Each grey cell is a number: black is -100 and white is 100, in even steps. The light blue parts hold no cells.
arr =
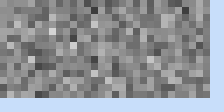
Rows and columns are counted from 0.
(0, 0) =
20
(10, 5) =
16
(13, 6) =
-30
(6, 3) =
-19
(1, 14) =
25
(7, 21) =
-11
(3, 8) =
-9
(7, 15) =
18
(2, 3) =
14
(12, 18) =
-25
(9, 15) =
23
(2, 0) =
15
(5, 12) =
30
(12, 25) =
4
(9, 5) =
-44
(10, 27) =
27
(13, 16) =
-26
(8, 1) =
13
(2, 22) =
-6
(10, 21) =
0
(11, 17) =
24
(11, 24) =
41
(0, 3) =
13
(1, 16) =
10
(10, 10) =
-7
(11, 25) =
35
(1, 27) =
12
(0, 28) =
33
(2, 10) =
-29
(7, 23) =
11
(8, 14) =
23
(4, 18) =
38
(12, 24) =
-28
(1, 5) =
-1
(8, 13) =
-46
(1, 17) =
30
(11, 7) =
7

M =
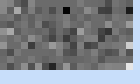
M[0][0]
8
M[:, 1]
[3, -25, -8, -32, 32, -16, -16, -39, -4, -38]
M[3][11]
-19
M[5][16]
-25
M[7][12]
-16
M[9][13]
-21
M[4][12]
-9
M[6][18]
60
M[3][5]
-4
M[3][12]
-3
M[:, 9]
[-16, -98, -5, -1, -28, -54, -16, -33, -22, 17]
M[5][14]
-52
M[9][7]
-71
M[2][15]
-24
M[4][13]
-16
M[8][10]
-21
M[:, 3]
[-40, -29, -13, -8, -12, -20, 4, -16, -16, 11]
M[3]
[-22, -32, -15, -8, -24, -4, -39, -28, -15, -1, -15, -19, -3, -16, -16, 10, -13, -9, 21]
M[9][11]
-6
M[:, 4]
[4, -3, -24, -24, -16, 10, -52, -16, -6, -36]
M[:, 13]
[-16, -6, -15, -16, -16, 0, -39, -2, -11, -21]
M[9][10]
-29
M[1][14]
-49
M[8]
[-16, -4, -17, -16, -6, -16, -23, -16, -13, -22, -21, -19, -16, -11, -32, -16, -16, -13, -16]
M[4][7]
-36
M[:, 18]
[-25, -79, -16, 21, -27, -16, 60, -35, -16, 80]
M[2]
[-12, -8, -29, -13, -24, -11, -16, -19, -12, -5, -24, -11, -22, -15, -15, -24, -7, -11, -16]
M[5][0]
-5
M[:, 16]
[-10, -16, -7, -13, -5, -25, -6, -31, -16, 2]
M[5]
[-5, -16, -7, -20, 10, -6, -26, -46, -21, -54, -29, -12, -1, 0, -52, -16, -25, -8, -16]

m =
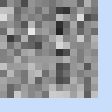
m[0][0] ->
-28
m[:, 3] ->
[-40, 1, 14, -32, -2, 37, -15, 28, 5, 25, -7, -6, 23, 26]
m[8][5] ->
20
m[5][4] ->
-23
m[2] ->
[72, 29, -13, 14, -1, 7, -14, -17, 47, 25, 4, 72, -40, -25]
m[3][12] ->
9
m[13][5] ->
17
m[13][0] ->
15
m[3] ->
[7, 16, -3, -32, 43, -12, 17, 11, -62, -24, 32, -32, 9, 19]
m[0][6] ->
0
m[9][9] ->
-27
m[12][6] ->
19
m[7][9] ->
-39
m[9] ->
[51, 20, 22, 25, 48, 25, 18, 28, -40, -27, 17, 25, -30, 22]
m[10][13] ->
13
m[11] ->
[30, 16, 16, -6, 35, -23, 12, 6, -41, -32, 37, 14, -18, 30]
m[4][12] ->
8
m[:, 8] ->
[8, -50, 47, -62, -71, 54, 67, -61, 19, -40, -34, -41, 9, 57]
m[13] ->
[15, -20, 57, 26, 7, 17, -8, 59, 57, 53, 26, 50, -25, 49]
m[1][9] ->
-59
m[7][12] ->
16
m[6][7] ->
4
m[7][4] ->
36
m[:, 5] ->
[5, -11, 7, -12, 16, -15, -42, -1, 20, 25, 47, -23, 0, 17]
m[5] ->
[27, -53, -22, 37, -23, -15, -2, 32, 54, 4, 13, 59, 0, 40]
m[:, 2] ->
[-3, -20, -13, -3, 10, -22, 18, -12, 37, 22, 8, 16, -1, 57]
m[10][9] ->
-12
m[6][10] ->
9
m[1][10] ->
-4
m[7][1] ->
17
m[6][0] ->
35
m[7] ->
[1, 17, -12, 28, 36, -1, 9, -1, -61, -39, 25, -2, 16, 6]

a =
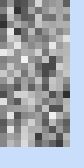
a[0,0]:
-25
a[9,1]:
56
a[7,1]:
66
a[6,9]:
41
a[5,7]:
20
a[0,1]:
18
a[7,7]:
47
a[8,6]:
51
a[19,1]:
28
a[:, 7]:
[19, 40, -11, 30, 41, 20, 80, 47, -40, -43, -13, 55, 50, -36, 21, -35, 88, 46, -35, 30, -23]
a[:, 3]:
[-34, -28, -29, 15, -12, -16, 28, 35, 90, 12, -6, 25, 28, 64, 44, 28, 6, 29, 61, 63, 71]
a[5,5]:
5
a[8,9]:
46
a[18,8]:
21
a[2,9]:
-2
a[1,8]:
26
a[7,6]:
-7
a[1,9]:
34
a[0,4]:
-2
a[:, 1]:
[18, 66, 50, 5, 80, 62, 35, 66, 15, 56, 26, 54, -2, 0, -1, 21, 77, 15, 78, 28, 46]
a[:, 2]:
[-41, -60, 7, 37, -53, 50, 79, 15, 15, 18, 54, -8, -32, 63, -31, 24, -35, -14, -2, 17, 27]
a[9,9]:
48
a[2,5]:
58
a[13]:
[-38, 0, 63, 64, 45, 27, 34, -36, 5, -64]
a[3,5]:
52
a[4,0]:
-7
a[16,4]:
14
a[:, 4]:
[-2, 29, -21, -7, 46, 14, 8, 32, 16, 47, 42, 6, -24, 45, 61, 41, 14, 62, 35, 44, 35]
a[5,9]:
75
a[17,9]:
-26
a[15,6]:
51
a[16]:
[6, 77, -35, 6, 14, 25, -15, 88, 40, 13]

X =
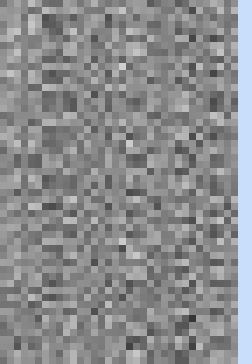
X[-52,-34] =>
-8
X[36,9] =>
22
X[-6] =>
[-16, 5, 14, 6, 4, -6, 22, 6, -8, 31, 43, -16, 7, 16, -11, 38, -1, -10, 32, 22, 11, -18, 0, 17, 4, -32, -33, 6, 3, 23, 28, 31, 10, 28]
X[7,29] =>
-10
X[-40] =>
[12, 2, 11, 7, -21, -18, 46, 38, 24, 14, 26, 12, -7, -1, -6, 42, 14, 42, 13, 12, 14, 21, 25, 4, -1, 15, -13, -21, 20, 6, 4, 31, 12, 33]
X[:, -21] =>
[38, -4, 31, 25, 1, -34, -9, 1, -28, 35, -5, 40, -1, -37, 14, -10, 16, 9, -26, 7, 5, 9, 5, -9, 37, 13, -22, 26, -13, 23, -1, 45, -17, 6, 25, -14, -10, -37, 29, 11, 2, 25, -3, 1, -38, 30, 16, 29, -1, 1, -3, -6]
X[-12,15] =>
-30
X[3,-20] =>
10
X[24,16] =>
10
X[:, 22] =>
[-13, 13, 2, -19, -5, 12, -3, -12, 10, 5, 12, -8, 25, 1, 23, 6, -25, 21, -10, -3, 5, -7, 20, 24, 14, 12, -2, 17, -21, -35, 19, -12, 2, 32, 31, -20, 1, 7, 21, -9, -22, 8, -16, 1, 6, 22, 0, -14, 2, -2, 7, 8]
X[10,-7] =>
-26
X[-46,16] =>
1
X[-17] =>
[-3, 20, 20, -9, 18, 25, -18, -21, -24, 11, 13, -18, 26, -14, 3, -1, -6, -40, 38, 11, 6, -6, -20, 18, 26, -18, 15, 32, -22, 17, 2, 2, 6, 9]
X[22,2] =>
-24
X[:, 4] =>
[48, -14, 45, 55, 47, -1, -3, 28, 31, -9, 42, 37, -21, 23, 13, 8, 8, -24, 29, 11, 47, 29, -19, -21, 15, 44, 16, -14, 5, 50, -20, 19, 24, -7, -4, 18, 19, 4, 21, 21, 23, -14, 47, -27, -6, 2, 4, 13, -10, -19, 20, 14]
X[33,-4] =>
-33
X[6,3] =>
6
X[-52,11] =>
-6
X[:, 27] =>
[18, -40, 12, 21, -18, -45, 14, 0, 16, -37, -26, 28, -21, 18, -6, 7, 7, 1, 11, -40, 15, 15, -34, -26, 21, 16, 23, -24, -1, -10, 0, -39, 13, -8, -32, 32, 9, 3, 7, 42, -35, -10, 18, -4, 4, -58, 6, 36, -31, -48, 5, 13]
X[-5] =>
[-10, -7, 21, 8, 13, 22, -4, 2, -14, 40, 11, -7, 0, 29, 4, -1, -2, -3, 17, 34, 29, -33, -14, -5, 4, -27, -12, 36, 12, 5, 35, 40, 8, 8]
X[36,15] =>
8
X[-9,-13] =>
-6
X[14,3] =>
0
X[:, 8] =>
[-16, 16, -6, -19, -27, 1, 3, -20, -4, 19, -16, -24, 24, -1, 6, 5, -4, 21, -9, -2, -10, -12, 19, 31, -8, -5, -6, 15, -9, -26, 20, -6, -7, 20, 29, -24, -17, 1, 7, -18, -18, 17, -18, 15, 11, 19, -8, -14, 18, 9, -16, 2]
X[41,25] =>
-2
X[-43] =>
[16, -1, 5, 7, -9, -1, 32, 27, 19, 32, 16, 18, -16, 35, -3, 13, 23, 62, -19, 8, 20, 17, 5, -5, -9, 25, -3, -37, 47, 2, 10, 47, -11, 32]
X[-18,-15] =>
7
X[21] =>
[-17, 14, 22, 9, 29, 5, 5, -9, -12, 21, 39, -12, 20, 9, -8, 22, -1, -21, 31, 29, 8, -24, -7, 13, 2, -35, -27, 15, 0, 21, 37, 17, 5, 24]
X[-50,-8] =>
32
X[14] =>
[24, 21, 4, 0, 13, 7, -13, -13, 6, -19, -31, 15, -8, 14, 21, -20, 15, 9, -17, -27, -8, 26, 23, 1, 13, 26, 27, -6, 19, -1, -40, -19, 16, -25]
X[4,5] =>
19
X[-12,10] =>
2
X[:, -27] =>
[-17, 32, -25, -29, -20, -8, 23, 1, -23, 27, -34, -20, 38, -18, -13, -5, 12, 41, -21, -14, -18, -9, 8, 21, 10, -20, -11, 2, 13, -40, 11, 4, -15, 5, 34, -21, 5, -6, 18, -2, -34, 20, -34, 27, -1, 10, 6, 2, 3, 8, 7, 10]
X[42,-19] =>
-11
